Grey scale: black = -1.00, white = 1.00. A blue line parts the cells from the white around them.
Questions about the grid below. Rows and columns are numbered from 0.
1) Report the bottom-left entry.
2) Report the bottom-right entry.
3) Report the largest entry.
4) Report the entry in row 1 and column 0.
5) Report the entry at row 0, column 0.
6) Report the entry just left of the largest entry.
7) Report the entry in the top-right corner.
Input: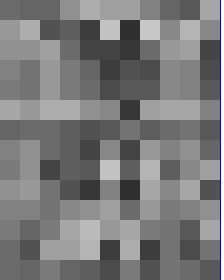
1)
-0.16
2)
-0.31
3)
0.57
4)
0.19
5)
-0.16
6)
-0.63
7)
0.30

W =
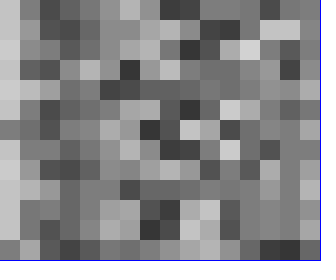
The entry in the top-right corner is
-0.02
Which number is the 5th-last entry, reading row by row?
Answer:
0.14
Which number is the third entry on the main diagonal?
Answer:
-0.02
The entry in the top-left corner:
0.53
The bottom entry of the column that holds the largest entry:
-0.19
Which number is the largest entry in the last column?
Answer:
0.41
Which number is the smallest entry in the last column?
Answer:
-0.19
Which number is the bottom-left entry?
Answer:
-0.02
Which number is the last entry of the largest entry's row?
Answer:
-0.02
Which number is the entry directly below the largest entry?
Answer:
0.04
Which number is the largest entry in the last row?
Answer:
0.41
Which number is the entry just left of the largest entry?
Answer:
0.35
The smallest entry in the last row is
-0.58
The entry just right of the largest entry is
-0.02
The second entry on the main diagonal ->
0.19
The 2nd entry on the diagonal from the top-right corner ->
0.53
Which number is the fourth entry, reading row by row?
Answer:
-0.24
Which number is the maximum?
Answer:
0.65
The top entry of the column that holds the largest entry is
-0.07

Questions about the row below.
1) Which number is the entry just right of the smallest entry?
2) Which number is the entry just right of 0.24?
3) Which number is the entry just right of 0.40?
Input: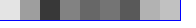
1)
0.02
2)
-0.56
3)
0.51

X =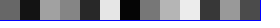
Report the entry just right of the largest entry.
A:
-0.57
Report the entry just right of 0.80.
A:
-0.96
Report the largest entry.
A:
0.85
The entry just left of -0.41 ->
0.20

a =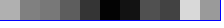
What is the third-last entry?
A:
-0.48
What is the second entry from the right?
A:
0.70
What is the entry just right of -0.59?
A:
-0.98

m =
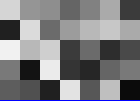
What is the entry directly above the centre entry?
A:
0.22
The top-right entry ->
-0.54
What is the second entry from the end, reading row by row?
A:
0.50
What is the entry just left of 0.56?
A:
0.44
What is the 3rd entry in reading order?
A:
0.11
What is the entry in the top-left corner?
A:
0.67
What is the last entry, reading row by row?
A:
-0.91
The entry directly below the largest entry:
-0.05
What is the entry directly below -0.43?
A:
-0.05
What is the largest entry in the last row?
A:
0.78

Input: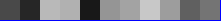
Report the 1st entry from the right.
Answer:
-0.09
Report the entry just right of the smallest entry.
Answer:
0.17
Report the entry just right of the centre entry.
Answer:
0.28

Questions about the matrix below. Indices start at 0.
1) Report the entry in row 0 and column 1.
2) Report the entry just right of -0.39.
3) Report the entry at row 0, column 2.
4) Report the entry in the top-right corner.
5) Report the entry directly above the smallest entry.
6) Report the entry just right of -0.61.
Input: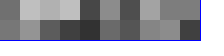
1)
0.50
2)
0.28
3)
0.39
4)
-0.02
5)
-0.44
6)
-0.17

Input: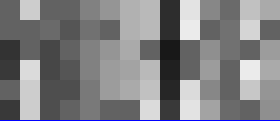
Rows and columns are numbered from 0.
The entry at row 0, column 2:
-0.23
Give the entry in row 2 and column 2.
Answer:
-0.44
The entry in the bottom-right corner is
0.12
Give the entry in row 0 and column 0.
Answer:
-0.23
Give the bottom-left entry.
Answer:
-0.55
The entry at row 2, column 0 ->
-0.60
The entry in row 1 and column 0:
-0.23
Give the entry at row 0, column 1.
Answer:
0.61
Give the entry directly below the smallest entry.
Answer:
-0.75
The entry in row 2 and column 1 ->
-0.23
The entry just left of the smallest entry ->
-0.23
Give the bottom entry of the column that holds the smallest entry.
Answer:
-0.55
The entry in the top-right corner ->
0.33
